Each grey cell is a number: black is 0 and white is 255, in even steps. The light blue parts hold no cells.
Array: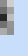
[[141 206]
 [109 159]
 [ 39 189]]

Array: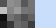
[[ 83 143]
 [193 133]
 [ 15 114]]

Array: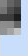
[[130 100]
 [115  77]
 [ 61  60]]

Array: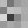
[[187 118]
 [128 193]
 [215  61]]

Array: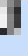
[[197 138]
 [233 119]
 [242 135]]

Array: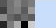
[[ 86 114]
 [ 63 116]
 [140 102]]

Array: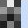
[[102 233]
 [154  96]
 [ 83  27]]
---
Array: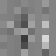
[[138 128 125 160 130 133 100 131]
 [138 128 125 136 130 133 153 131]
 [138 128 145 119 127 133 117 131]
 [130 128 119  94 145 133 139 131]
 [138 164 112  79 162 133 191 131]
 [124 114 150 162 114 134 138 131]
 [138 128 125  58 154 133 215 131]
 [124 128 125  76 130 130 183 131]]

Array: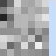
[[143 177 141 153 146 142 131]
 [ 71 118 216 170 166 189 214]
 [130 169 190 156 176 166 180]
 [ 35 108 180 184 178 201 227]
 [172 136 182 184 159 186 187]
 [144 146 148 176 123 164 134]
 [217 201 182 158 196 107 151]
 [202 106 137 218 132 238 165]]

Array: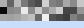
[[165 161 167 180 191 105 241  84  72  61 129 108]
 [174 100 186 121  90  75 209 128 119 167 138 199]
 [  9 137 143 234 140 202 143 173 206  69  71 149]]

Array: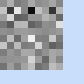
[[115 157 128 163 190 112 125 189 172]
 [144 175 124 134 168 141 148 165 134]
 [195  57 232 135  14 193 161  54 181]
 [159 216  95 101 149 148 180 162 104]
 [120  91 182 185  98 113 143 139 223]
 [144 138 154 156 151 146 140 147 154]
 [121 190 107 162 240 129 127 200 123]
 [196 117 187 124 130 210 134  98 110]
 [125 151 138 169 167 126 146 167 160]
 [144 147 148 151 211 156 105 168 135]]

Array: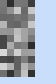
[[112  51 110 193  49]
 [121  46 119 117  61]
 [116 145 199 105 199]
 [103 105 116 110 139]
 [182 105 101 122 198]
 [150 148 187 163 142]
 [ 70 112 195 163 121]
 [ 70 171 122 129  44]
 [218 141 208 158 160]
 [ 75  69  96 125  79]
 [209 174  96 178 146]]

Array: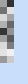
[[153 202]
 [162  50]
 [114 225]
 [217 163]
 [177 104]
 [ 53 146]
 [160  89]
 [218 125]
 [226 240]]

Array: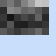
[[ 90  72  57  76  83 105  70]
 [101 120  94 130 158 198 192]
 [ 45 136 126 101 110  89  64]
 [ 57  22  53  72  57  98  40]
 [ 44  86  32  30  47  44  54]]

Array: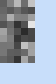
[[100  89  52 166 105]
 [ 96 131 184 110 195]
 [103  90 109  87  77]
 [112 173 129 128 158]
 [ 84 105  51  82 228]
 [163 113  79  43  71]
 [151 125  54  75  70]
 [118 119  71 193 158]
 [119  94  92 106 161]]

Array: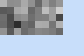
[[146  89 157 107 120 135 131 124 105]
 [180 141 143 169 144 104 155 128 149]
 [ 89  94 168 175 104 126 189 157 205]
 [110  76 138 145 111 127 129 157  71]
 [107  78  45 110 100 172 170 118 177]]
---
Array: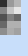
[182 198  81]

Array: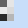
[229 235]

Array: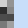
[147  46]

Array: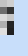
[207 110]

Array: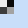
[ 8 60]

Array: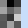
[ 55 100  91]

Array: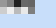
[101 232]

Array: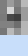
[185 118  72 129]

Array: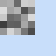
[202  82 116  97 149]
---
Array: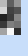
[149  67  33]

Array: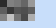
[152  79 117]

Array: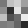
[160 227  80 125]

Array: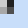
[ 33 168]

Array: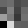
[ 84  66 119   1]

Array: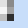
[138 245]

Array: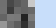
[200  99 121 111]
